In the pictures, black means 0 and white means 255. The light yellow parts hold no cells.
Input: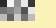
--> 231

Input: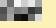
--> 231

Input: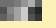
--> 174

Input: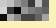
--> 190

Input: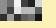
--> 33

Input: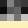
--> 71

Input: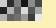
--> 140

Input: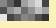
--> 217

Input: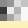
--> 222

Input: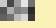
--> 230
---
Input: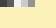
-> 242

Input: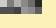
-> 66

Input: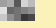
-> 115

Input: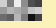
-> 182

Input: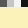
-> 244

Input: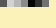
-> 182

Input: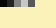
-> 131

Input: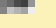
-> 179

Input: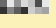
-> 92

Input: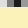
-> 29
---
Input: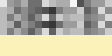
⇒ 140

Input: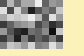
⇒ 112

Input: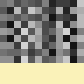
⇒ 76

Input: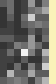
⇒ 52

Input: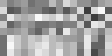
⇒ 144

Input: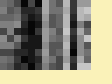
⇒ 71

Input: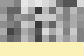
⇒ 129

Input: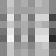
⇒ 160

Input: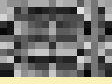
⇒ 142
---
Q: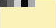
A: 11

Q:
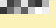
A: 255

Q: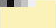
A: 197

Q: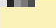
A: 121

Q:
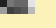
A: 88

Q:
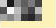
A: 39

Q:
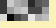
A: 173

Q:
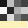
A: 122

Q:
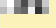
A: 49
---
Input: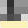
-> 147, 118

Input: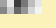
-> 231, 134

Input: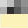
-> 144, 174

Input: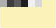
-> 215, 174

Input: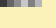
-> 183, 57

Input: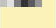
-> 150, 193

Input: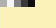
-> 14, 175
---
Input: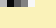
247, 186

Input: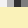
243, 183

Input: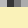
186, 172

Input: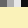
231, 176

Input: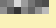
215, 186

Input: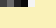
244, 107

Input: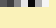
245, 231
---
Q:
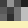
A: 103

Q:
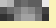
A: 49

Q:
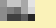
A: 139

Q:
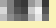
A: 189

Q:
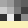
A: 50

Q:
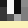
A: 54
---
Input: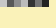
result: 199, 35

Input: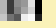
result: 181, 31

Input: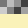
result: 118, 161

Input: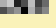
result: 175, 134

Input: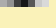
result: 172, 217

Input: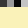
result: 53, 196

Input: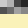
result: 203, 134

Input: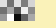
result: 224, 168

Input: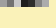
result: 159, 172

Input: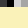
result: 58, 165
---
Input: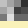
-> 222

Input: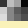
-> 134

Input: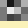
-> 65

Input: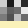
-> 81

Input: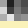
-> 229

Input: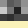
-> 48
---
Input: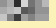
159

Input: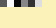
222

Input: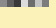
124

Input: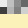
208

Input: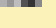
137

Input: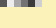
207
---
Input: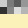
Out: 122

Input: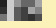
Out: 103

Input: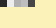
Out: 176

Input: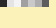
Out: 201

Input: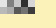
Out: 200

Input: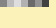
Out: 106

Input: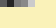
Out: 124

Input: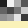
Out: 244

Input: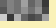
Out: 101
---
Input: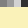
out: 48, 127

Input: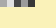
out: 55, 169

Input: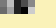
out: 136, 106

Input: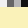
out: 16, 241

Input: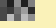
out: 127, 72

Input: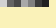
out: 33, 209

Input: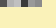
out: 139, 82

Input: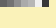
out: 55, 99
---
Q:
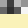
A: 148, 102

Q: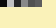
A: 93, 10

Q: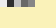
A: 134, 237

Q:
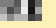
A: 100, 195

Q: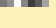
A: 162, 120

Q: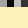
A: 52, 163
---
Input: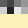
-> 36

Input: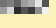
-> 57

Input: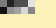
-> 162

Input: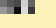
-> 16

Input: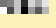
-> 154

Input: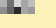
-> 43
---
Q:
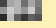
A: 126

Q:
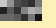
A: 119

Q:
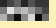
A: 54

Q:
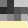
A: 201

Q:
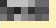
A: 106

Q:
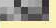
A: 49
